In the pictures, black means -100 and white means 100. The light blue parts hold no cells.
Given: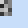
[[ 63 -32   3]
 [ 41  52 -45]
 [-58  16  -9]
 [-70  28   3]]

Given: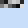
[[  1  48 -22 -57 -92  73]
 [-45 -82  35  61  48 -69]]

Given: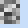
[[ 77 -53 -53   6  30]
 [ 64 -30 -30  -5  40]
 [ 53  -5  -5 -17  53]
 [ 17 -17   6  53 -30]
 [-17  17  53  77 -41]
 [-30  77  64  17  40]]

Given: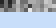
[[ 22 -24  -1  -1  46  11 -24  81  22  35  11  57 -12  11]
 [-48 -12 -59  11  35  -1  22 -48  22  22  -1  35  46  57]
 [-70 -12 -70 -24  46 -12 -12  35  35  22  11  57  46  -1]]

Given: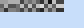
[[ 24  24  37  37  37 -47  11 -12  11 -23 -60  24 -85  50 -47 -47]
 [  0 -60   0   0 -12 -47  11 -47  11 -47 -72  24 -35  11 -60 -60]
 [-23  37 -35 -35 -12  50 -35  50 -35  50  70 -35  37 -23  60  60]]

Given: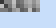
[[ 50 -47  -5  38 -26 -15  15  28   5  28]
 [ -5  -5 -26  15  28 -26 -15  50 -26   5]
 [-58   5   5  50 -15  -5  28  38  15  38]]
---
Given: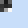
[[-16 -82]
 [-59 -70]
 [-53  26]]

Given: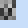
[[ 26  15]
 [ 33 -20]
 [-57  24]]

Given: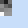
[[-37 -78]
 [ 14 -16]
 [  0   9]]

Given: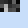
[[-61 -67]
 [-34  36]
 [-91  50]]

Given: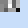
[[  2   2]
 [ 10  -1]
 [ 10 -29]]

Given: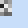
[[ 60  -3]
 [-73  87]
 [ 70  -2]]

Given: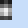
[[-78 -52]
 [-19   6]
 [ 59  88]]
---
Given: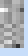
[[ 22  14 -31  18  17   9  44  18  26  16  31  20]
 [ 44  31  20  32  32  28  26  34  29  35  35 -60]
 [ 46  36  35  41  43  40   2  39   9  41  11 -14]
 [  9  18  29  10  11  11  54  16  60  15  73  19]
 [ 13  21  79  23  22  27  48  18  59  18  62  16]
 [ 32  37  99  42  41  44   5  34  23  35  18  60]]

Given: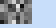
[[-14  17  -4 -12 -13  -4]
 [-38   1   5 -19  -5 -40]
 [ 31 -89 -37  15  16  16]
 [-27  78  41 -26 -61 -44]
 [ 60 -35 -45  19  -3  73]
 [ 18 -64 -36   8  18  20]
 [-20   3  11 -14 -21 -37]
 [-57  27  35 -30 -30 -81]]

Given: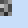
[[ 24 -45 -42   5]
 [-17  18  16 -67]
 [-37  52 -44   0]]

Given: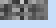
[[-16  -5  -5  -7 -11]
 [ 10  -9 -22 -10 -29]
 [  1 -21 -32  -9 -17]
 [ 31 -39 -46 -36 -34]
 [ 11 -15 -40  -1 -26]
 [-59   4  24   1  20]
 [ 57 -29 -66 -19 -58]
 [-57 -22  28 -37  28]
 [-50  -3  27 -17  14]
 [  4 -33 -36 -23 -14]
 [ 34 -52 -56 -45 -30]
 [ 26  -5 -42   6 -43]]

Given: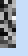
[[ 39  47 -13 -45  94  27 -27 -93  17  53  33 -61]
 [-74  23  24  22  27 -71 -62  -1  50 -48   0 -51]
 [ 61 -62   0 -82 -80 -10  29  36 -88  50 -41  -4]
 [-77 -89 -49  42  44 -62  41 -82 -94 -30 -47   1]]

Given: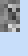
[[ -7  24 -49  21  -2 -26  51 -33]
 [-21  37  34 -38 -57   2  32  65]
 [-14  55 -60 -25 -22   6  71  15]
 [  8 -26   8  14  19  -2 -31 -21]
 [  4  -6 -12  -5  11  10 -10  -5]]

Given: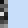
[[ 14 -28   5 -67 -78 -30  19]
 [-90 -25 -60  74 -64 -47   2]]

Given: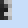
[[ 50  32  56  59  39]
 [ 38 -44 -79  49 -58]
 [-61 -70 -75 -72 -71]]
